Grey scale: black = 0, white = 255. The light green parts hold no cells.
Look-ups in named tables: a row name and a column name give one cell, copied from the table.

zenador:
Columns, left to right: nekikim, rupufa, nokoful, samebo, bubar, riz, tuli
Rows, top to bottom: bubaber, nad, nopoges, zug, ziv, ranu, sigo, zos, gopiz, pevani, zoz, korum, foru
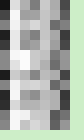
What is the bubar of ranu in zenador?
193
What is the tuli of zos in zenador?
68
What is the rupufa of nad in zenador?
247
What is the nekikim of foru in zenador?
134
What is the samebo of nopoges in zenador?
215
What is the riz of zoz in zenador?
177
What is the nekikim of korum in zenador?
122
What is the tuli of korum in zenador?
114
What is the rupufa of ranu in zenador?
247
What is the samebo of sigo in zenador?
203
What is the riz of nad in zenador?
177

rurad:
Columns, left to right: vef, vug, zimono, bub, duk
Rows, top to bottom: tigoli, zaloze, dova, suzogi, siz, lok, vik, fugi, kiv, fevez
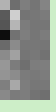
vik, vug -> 124
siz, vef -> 106
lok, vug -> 161
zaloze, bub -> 119
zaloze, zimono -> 116
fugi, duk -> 124
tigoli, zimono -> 126
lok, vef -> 139
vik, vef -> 151
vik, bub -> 125
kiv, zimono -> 125
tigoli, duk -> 132
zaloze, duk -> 123
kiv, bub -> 119
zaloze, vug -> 207
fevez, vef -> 137
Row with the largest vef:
tigoli

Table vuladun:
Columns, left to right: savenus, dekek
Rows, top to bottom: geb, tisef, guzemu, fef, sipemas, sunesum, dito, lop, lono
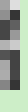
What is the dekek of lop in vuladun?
70
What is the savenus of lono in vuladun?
133
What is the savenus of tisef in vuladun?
144
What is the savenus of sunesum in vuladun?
83
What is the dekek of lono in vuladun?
53
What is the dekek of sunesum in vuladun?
67
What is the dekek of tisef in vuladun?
53
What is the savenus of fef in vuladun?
70
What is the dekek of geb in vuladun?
222
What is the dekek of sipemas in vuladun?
203
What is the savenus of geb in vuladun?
163
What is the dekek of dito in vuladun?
67
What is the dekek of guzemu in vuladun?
96
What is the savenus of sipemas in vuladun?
179
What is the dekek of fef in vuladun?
153

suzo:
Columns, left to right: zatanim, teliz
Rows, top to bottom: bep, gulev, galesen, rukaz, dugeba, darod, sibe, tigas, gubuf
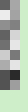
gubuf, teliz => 158
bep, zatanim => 98
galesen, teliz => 129
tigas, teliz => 42
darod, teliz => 121
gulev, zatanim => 236
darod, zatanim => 204
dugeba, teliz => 230
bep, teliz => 167
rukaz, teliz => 213
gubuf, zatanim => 83
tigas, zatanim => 81
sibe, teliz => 228
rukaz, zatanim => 98
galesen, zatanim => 143
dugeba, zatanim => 112

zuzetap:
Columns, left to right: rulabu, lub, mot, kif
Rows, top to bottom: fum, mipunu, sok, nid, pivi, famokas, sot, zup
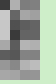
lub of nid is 58
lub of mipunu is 102
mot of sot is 179
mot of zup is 148
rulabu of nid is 200
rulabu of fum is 60
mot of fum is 125
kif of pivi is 176
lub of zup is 164
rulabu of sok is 199
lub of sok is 80
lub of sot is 136
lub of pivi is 92
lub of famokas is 87

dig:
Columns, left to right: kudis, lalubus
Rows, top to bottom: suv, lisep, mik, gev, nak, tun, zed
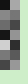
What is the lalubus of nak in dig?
46
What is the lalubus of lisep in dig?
118
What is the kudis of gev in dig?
22
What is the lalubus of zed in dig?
152
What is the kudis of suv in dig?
18
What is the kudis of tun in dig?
121
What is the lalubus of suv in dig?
168
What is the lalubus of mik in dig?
71
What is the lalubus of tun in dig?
90
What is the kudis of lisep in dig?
136
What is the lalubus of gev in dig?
148
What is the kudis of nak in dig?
208
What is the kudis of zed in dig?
70
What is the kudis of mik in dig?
108
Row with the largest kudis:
nak

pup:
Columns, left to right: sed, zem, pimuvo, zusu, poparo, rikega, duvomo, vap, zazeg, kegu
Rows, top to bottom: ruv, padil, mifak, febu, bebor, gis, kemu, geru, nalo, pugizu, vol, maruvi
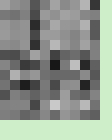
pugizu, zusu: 98
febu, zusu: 71
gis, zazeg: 86
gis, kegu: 128
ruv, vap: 150
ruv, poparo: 125
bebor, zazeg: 162
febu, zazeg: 153
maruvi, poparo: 135
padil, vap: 156
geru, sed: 101
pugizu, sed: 81
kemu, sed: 133
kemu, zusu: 71
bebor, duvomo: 150

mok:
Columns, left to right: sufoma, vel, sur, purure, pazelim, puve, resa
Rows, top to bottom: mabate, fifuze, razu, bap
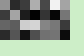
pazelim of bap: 113
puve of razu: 120
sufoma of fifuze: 59
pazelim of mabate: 72
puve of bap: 116
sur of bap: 19
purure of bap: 79
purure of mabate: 174
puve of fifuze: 6
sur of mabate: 60
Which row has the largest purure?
razu

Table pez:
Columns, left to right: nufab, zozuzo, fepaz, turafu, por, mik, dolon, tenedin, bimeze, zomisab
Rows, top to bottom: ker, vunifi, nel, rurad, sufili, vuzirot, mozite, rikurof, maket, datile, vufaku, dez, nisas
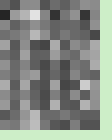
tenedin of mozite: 118
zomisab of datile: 146
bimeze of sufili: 122
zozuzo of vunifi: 155
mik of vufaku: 176
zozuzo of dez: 108
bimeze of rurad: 98
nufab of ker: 104
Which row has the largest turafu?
vunifi

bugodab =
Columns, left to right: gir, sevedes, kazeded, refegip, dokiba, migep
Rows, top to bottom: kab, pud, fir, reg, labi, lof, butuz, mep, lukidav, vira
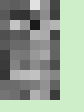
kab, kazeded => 100
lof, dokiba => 167
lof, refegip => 152
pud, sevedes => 53
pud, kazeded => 50
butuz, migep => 76
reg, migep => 65
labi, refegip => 140
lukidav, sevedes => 108
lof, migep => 99
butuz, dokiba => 120
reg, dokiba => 171
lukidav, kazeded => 116

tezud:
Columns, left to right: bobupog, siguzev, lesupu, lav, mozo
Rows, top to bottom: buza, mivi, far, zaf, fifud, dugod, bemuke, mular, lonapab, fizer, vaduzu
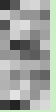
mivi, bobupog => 204
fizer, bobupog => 187
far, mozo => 167
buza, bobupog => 42
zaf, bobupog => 155
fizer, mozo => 202
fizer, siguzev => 226
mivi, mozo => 112
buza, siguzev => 90
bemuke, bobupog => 212
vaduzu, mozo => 216
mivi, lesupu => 148
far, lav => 173
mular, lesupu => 158
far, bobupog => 82
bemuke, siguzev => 192

